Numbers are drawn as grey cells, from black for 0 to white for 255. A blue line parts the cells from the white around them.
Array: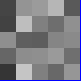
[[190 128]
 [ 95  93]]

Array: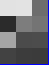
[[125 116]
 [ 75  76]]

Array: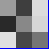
[[136 214]
 [ 71 117]]

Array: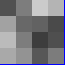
[[104  98]
 [125  61]]

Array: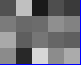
[[105 108]
 [ 94 118]]

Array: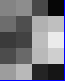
[[ 78 177]
 [ 66 189]]

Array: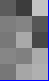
[[132  86]
 [169  71]]
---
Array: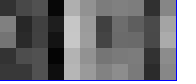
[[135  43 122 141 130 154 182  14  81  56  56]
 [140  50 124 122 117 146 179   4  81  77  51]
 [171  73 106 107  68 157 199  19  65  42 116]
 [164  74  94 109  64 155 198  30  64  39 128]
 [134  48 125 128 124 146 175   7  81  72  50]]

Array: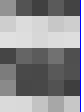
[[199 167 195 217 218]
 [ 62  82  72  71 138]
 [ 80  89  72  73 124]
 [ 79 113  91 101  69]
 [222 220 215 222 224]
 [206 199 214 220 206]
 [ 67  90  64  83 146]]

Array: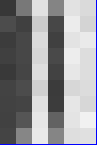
[[224 222 133 233 134  68]
 [241 228  98 230  85  65]
 [215 230  60 224  68  66]
 [220 215  59 208  76  67]
 [221 231  66 222  69  57]
 [221 237  73 214  71  64]
 [234 227  64 218  71  60]
 [212 236  71 203  64  76]
 [218 226 132 225 120  55]]

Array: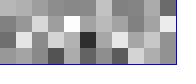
[[145 174 212  91 142  99 172  83 137 164 152]
 [146 199 166 231 167  45 178 212 139 229 111]
 [236 163 129 163 185 163 253 158 216 150 129]
 [107 171 132 129 194 137 136 140 158 175 183]]

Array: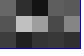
[[ 48  56  52  32  60]
 [133  73 158 192  84]
 [ 89  94  19  45 103]]

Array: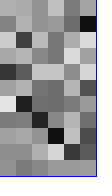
[[156 153 155 134 124 144]
 [ 90  57 214 176 143 143]
 [ 76 191  17 148 168 161]
 [111 180 135  35 125 123]
 [154 123 108 111  30 227]
 [ 80 179 108 117 177 160]
 [214 140 197 196  92  54]
 [160 217 118 134 180 169]
 [218 174 118 186  63 205]
 [ 17 109 155 148 177 130]
 [163 124 191 147 171 175]]

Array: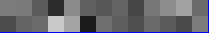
[[125  74  91 106  80  95 112  26 163 202 108  99  76]
 [107 161 142 118  70 100  87  97 140  43  90 122 125]]

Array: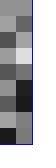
[[122  25]
 [127 162]
 [ 26  90]
 [ 32 146]
 [116  86]
 [222 156]
 [163  82]
 [100 161]
 [146 145]]
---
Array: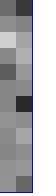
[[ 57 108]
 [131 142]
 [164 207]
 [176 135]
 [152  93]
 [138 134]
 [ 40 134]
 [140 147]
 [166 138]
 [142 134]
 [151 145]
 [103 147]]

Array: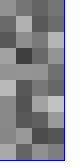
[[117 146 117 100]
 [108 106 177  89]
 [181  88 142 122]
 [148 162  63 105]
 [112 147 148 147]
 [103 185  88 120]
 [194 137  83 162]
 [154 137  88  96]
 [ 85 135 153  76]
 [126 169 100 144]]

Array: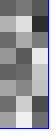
[[ 87  99 120]
 [ 45 178 223]
 [122 107 170]
 [233 151  90]
 [197  98 106]
 [192 165 135]
 [ 76 110 206]
 [110 161 240]]

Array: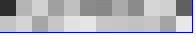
[[ 96  45 180 209 160 192 138 135 170 139 214 208]
 [232 196 212 166 198 226 229 198 197 193 197 164]]

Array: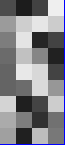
[[239  76  28  66]
 [204 155 206 230]
 [ 67 125 228  37]
 [ 33 107 193 134]
 [ 67 100 232 216]
 [151 100 108 218]
 [205 212  31  68]
 [113 171 126  48]
 [120 160  32 189]]

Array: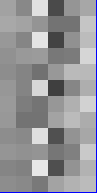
[[167 162 136 224  74 149]
 [197 168 163 148 115 115]
 [188 152 133 228  67 145]
 [214 145 153 155 120 123]
 [185 141 132 113 152 186]
 [174 151 132 215  63 134]
 [210 154 125 116 151 176]
 [172 152 115 115 163 187]
 [167 141 137 223  80 147]
 [201 149 145 148 118 128]
 [178 133 129 231  79 147]
 [187 141 137 121 163 178]]
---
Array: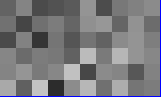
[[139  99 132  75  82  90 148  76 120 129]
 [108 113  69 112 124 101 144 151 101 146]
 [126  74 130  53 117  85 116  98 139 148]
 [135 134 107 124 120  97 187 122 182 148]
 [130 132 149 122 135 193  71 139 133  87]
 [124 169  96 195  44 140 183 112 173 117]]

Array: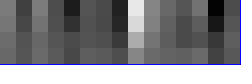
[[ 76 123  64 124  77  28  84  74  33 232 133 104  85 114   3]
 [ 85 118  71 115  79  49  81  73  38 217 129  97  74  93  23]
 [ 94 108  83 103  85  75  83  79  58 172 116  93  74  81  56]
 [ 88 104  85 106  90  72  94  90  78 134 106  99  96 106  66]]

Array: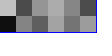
[[ 76 193  75 149 172 134]
 [156  15 132  95 163 116]]

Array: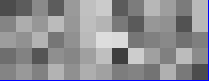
[[185  76  92 138  92 154 192 203  91 124 183 158 123]
 [185 132 173 151 187 151 190 180 121  90 151 145  82]
 [127 157 145 179 118 145 186 221 218 118 128 137 113]
 [139 110 130  85 143 134 160 191  62 205 160 128 188]
 [ 76 132 153 129 179 144 174 161 125 131 115 176 121]]

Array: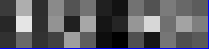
[[ 92  59 174  46 138  83 115  32  18 114  82 123 104]
 [127  39 229  47 147  32 167  21  37 150 215 112 163]
 [ 89  49 105  50  65 159  94  13   0  80  22 118  79]]

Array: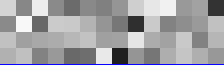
[[ 51 212 135 237 138 107 137 128 149 207 231 241 153 162]
 [193 138 248 104 203 201 179 149 119  47 202 130 142 154]
 [182 193 160 168 172 183 194 160 162 229 172 162 201 130]
 [152 177 192 130 153 105 110 233  31 149 118 174 197 175]]

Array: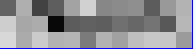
[[179  99 175  66  94 163 209 135 139 143  92 153]
 [183 206 167 172   8  92  97  94 112 103 116  88]
 [155 216 171 203 178 181 123 178 161 190 199 198]]

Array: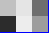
[[110 193 229]
 [157  44 237]]
